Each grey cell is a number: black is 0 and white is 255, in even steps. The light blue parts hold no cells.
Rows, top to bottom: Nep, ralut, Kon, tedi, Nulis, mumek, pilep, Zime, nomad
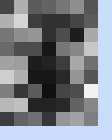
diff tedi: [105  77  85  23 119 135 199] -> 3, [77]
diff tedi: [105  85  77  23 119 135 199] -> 2, [77]

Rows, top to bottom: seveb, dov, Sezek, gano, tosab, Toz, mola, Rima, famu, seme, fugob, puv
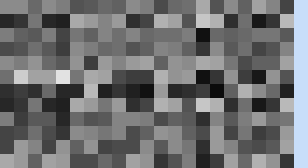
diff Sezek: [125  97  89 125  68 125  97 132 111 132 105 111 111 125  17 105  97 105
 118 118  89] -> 6, [118]
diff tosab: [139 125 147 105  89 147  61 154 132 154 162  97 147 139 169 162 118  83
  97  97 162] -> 18, [75]
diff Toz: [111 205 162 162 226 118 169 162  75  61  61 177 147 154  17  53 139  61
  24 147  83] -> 17, [147]
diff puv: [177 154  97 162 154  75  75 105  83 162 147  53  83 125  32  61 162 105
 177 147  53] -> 1, [169]
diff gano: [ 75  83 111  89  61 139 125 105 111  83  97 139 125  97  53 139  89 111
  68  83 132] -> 12, [132]
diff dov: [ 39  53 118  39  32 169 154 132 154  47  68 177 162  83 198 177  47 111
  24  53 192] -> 21, [185]
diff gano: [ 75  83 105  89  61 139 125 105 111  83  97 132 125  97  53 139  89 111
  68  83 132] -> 3, [111]

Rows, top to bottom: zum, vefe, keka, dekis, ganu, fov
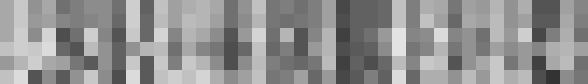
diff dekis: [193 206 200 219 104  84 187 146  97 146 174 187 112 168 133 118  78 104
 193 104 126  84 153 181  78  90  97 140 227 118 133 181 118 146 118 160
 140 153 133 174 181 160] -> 11, [181]
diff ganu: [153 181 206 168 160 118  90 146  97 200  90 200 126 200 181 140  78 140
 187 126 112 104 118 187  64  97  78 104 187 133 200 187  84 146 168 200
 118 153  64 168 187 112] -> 32, [193]
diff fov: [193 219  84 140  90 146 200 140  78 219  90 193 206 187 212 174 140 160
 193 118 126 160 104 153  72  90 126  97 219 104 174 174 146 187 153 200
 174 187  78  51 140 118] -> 14, [193]
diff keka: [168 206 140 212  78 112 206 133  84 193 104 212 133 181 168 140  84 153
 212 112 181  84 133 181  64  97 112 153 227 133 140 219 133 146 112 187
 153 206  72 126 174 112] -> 10, [200]
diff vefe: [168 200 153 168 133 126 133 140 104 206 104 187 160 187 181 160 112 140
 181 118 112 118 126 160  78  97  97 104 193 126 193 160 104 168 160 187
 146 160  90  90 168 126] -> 4, [160]
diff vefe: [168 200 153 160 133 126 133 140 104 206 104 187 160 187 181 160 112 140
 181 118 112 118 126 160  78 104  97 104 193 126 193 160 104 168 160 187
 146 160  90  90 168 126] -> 26, [97]

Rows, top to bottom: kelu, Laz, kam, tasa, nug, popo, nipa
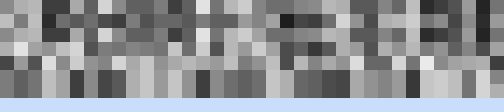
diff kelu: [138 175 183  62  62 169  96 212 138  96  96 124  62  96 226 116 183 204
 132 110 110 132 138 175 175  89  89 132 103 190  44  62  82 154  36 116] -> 24, [183]
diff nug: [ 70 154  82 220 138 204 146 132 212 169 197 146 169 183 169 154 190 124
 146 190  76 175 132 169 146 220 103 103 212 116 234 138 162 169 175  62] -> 22, [183]
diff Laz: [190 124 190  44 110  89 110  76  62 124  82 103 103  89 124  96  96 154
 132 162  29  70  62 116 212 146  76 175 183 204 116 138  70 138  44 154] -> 24, [110]
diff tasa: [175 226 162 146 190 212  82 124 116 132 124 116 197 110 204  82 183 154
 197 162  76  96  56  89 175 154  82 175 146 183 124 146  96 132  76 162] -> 19, [204]
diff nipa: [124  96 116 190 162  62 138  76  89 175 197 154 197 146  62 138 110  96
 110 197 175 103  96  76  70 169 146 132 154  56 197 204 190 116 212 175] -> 8, [70]
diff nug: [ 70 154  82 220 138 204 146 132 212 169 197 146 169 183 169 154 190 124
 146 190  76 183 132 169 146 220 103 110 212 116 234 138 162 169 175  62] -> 28, [103]

